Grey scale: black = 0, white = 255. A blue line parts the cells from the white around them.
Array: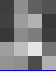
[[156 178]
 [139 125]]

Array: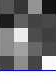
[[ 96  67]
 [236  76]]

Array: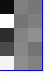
[[117 127]
 [131 144]]

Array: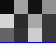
[[ 43 168]
 [ 50 206]]

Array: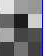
[[ 28 207]
 [ 69  79]]

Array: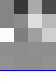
[[140 222]
 [127 159]]
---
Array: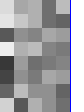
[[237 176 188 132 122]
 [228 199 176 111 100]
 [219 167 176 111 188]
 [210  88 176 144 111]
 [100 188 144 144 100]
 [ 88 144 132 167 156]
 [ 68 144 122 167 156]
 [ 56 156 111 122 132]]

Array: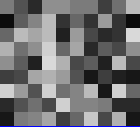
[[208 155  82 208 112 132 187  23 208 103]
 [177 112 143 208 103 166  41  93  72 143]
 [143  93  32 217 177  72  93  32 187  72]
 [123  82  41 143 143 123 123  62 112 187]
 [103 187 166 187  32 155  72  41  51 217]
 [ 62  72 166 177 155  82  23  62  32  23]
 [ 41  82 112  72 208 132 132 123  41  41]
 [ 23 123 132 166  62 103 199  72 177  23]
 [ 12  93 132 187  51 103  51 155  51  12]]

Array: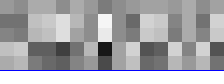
[[192 201  95  95  63 114 183  23 162 210  83  95 210 132 210  83]
 [171 183 123 105  95 132 153  74 162 192 105 114 183 153 183 114]
 [153 141 171 171 141 171 153 123 141 153 162 162 153 171 141 162]
 [132 123 183 192 222 162 141 234 141 123 201 192 123 171 132 201]
 [114 114 192 201 222 183 141 245 141 105 210 201 132 171 114 210]]

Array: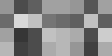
[[183  64  76 171 183 150  64 171]
 [161  54  76 193 183 171  76 205]
 [150  76  95 161 161 150  86 161]
 [107 216 193 117 107  95 193  95]]

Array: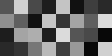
[[143  95  17 196  52 164  95 219]
 [ 85 208  73  29 196  17  62  41]
 [ 41  52 119 185  62 153   8 208]
 [ 29 164 174  29 219  85  73   8]]

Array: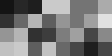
[[193 202  94 193 104  70  30  70]
 [149 181  49  61 125 160  70 137]
 [ 49 104 181  94 149 116 160 225]
 [ 20  39  30 202 202 116 116 171]]
